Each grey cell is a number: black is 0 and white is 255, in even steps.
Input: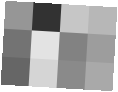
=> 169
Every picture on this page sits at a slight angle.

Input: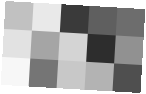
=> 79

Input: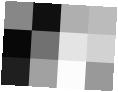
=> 153

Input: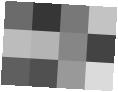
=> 219

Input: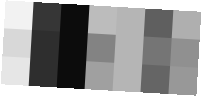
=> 152

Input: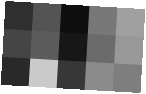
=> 126

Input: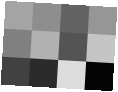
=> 4

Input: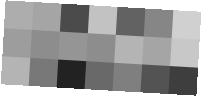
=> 62

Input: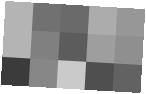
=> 98

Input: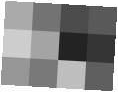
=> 95
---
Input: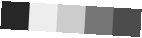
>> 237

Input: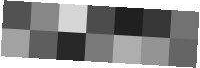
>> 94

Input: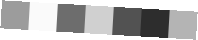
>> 250

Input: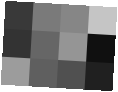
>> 95

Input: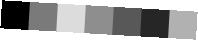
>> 122

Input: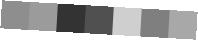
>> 155

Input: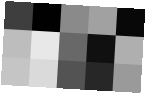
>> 218

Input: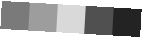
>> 157

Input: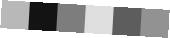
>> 19
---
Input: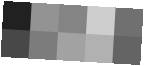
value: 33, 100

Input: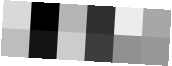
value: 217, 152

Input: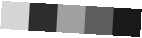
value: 214, 25

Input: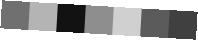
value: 112, 64

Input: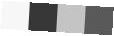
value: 247, 89

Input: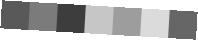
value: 89, 102
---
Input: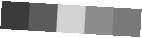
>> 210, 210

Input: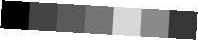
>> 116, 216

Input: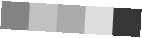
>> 171, 222

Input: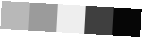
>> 238, 238

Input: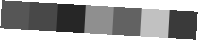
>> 143, 193

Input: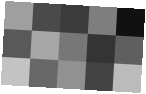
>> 119, 195

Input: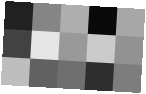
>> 153, 229

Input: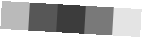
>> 60, 228

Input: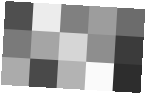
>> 214, 250
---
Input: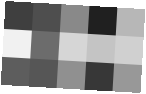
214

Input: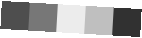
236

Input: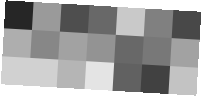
147

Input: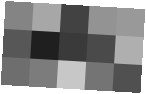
58

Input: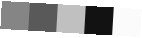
192

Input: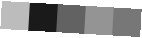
98

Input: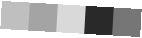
217
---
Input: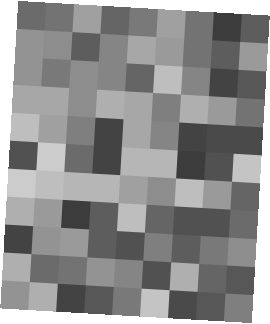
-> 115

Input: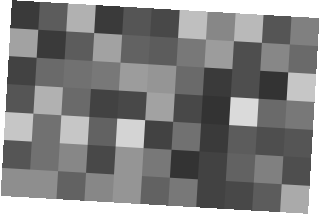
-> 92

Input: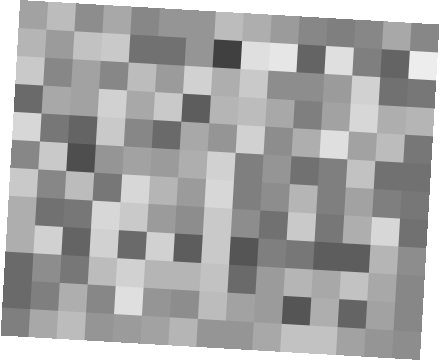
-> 188

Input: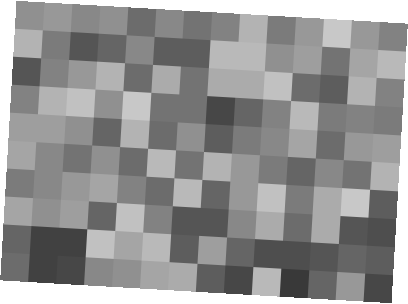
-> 152

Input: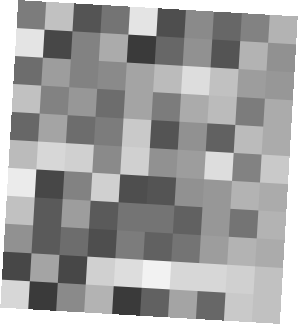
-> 193

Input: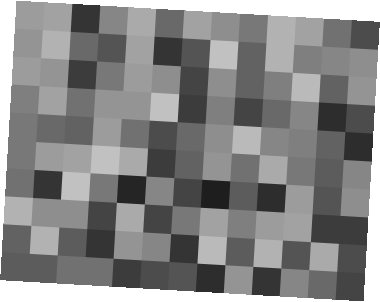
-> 162

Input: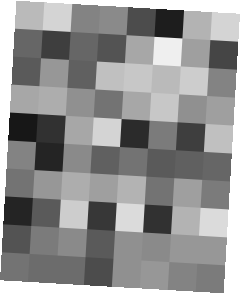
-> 212
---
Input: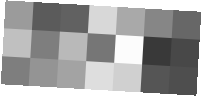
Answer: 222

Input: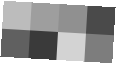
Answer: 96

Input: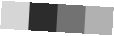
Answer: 214

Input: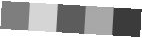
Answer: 213

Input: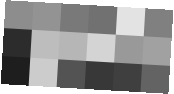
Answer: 83

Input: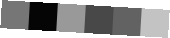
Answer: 153
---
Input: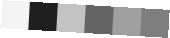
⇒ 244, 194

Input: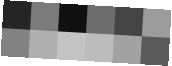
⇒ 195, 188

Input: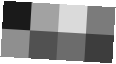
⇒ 218, 162

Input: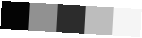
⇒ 245, 189

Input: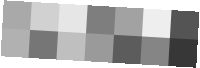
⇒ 238, 230

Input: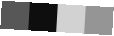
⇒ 210, 149

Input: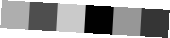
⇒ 202, 174

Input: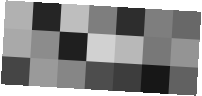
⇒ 209, 190

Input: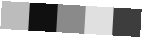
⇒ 224, 188

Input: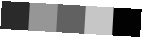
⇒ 198, 150
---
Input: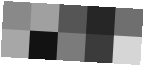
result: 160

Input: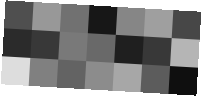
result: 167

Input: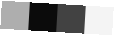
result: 66

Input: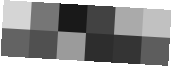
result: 170

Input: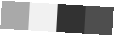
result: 78

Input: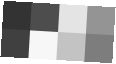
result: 195

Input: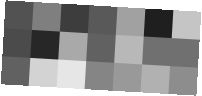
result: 197
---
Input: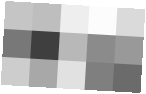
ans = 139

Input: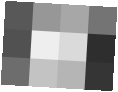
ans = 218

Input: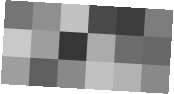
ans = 109

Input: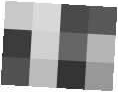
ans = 102

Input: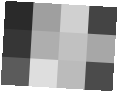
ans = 193

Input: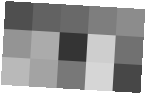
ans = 206

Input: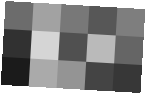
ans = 186
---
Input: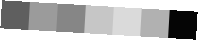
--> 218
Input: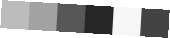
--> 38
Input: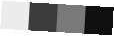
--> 59
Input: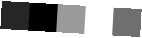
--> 154
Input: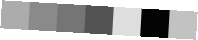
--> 222
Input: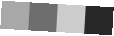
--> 110
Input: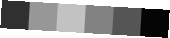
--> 130
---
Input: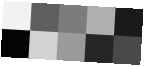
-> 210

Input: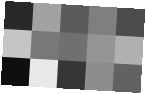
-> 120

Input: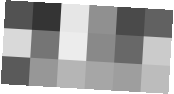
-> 117

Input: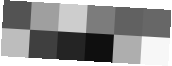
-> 63

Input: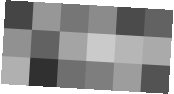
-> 98

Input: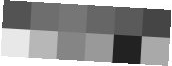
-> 183

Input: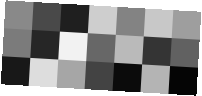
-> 38

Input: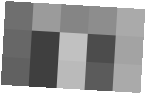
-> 63

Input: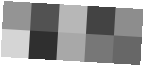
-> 47

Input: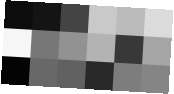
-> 119
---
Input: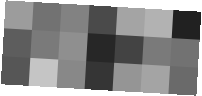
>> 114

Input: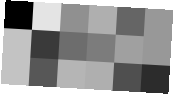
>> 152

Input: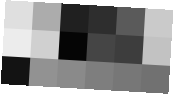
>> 194

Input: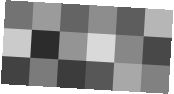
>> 72

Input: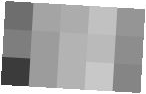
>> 141

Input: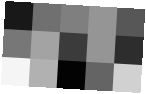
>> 45
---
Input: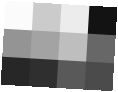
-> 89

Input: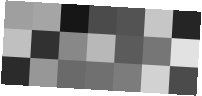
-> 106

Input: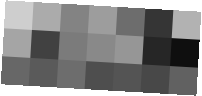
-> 109

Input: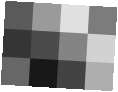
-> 67

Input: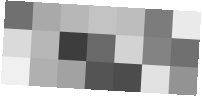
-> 162

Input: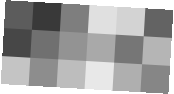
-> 189
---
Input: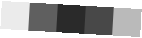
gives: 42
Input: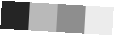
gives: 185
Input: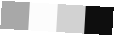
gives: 252
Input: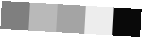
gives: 164
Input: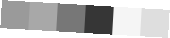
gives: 54
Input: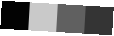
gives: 201
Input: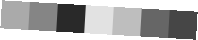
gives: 190
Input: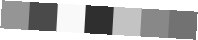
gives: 195
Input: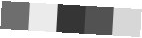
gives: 53
